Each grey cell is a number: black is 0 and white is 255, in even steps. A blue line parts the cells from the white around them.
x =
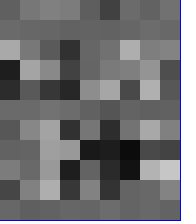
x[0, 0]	96
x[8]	[124, 105, 153, 30, 99, 42, 18, 179, 198]
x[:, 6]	[107, 102, 174, 127, 73, 99, 115, 12, 18, 100, 100]
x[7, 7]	73
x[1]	[106, 103, 102, 98, 99, 98, 102, 108, 104]
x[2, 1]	120
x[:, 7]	[98, 108, 126, 148, 176, 96, 168, 73, 179, 104, 104]
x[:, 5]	[65, 98, 113, 122, 166, 85, 45, 29, 42, 51, 108]
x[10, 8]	99
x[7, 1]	100
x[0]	[96, 119, 128, 124, 94, 65, 107, 98, 113]
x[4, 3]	39
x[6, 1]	135
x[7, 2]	159
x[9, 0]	70
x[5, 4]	97

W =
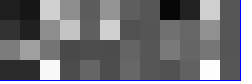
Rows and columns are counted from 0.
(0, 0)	30
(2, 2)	116
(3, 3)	76
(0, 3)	142
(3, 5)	77
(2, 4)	77
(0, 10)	207
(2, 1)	159
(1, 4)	95
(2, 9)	101
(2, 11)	85
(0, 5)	148

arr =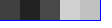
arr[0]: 64
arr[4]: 192

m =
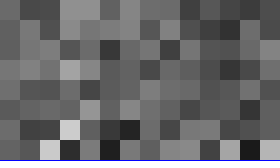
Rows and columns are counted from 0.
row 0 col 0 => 106
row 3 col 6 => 98
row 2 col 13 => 131
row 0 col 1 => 73
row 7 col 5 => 31
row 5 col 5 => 97
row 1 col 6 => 131
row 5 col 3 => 99
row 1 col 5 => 124
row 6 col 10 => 122
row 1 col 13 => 75
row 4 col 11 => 87
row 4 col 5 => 91
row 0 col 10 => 87
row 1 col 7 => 86
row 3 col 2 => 114
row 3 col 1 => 129
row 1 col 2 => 80
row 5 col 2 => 105
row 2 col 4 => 107
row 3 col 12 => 73
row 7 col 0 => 99
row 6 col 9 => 120
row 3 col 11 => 54
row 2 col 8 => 64
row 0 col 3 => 144
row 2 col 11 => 81
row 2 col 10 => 84
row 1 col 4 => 118
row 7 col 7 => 95
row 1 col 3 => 138
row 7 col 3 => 45
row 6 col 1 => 65
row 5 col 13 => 95

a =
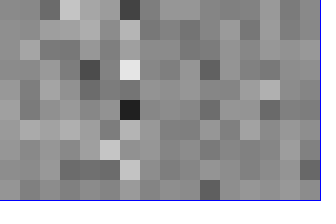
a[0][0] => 138
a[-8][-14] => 122
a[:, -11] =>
[156, 140, 127, 130, 124, 146, 125, 197, 108, 132]
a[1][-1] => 136
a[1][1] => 140
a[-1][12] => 150
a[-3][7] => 150
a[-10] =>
[138, 136, 107, 196, 166, 156, 67, 126, 150, 150, 133, 128, 130, 153, 123, 137]
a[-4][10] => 150
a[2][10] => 124
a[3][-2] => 141
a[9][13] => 144
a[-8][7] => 139
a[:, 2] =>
[107, 158, 122, 153, 164, 144, 162, 150, 152, 140]
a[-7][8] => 127
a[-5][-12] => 135
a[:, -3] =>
[153, 155, 151, 121, 176, 106, 138, 134, 139, 144]
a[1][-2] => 126
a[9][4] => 139
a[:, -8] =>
[150, 130, 139, 127, 143, 140, 128, 133, 126, 142]
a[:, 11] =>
[128, 154, 147, 148, 133, 149, 128, 134, 141, 142]
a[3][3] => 125
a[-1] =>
[149, 128, 140, 128, 139, 132, 154, 132, 142, 139, 95, 142, 150, 144, 152, 140]
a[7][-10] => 145
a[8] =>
[141, 139, 152, 108, 112, 108, 195, 141, 126, 134, 148, 141, 129, 139, 148, 104]
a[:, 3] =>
[196, 161, 120, 125, 145, 153, 175, 137, 108, 128]
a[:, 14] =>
[123, 126, 146, 141, 140, 128, 151, 157, 148, 152]
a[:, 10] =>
[133, 133, 124, 97, 134, 109, 150, 122, 148, 95]
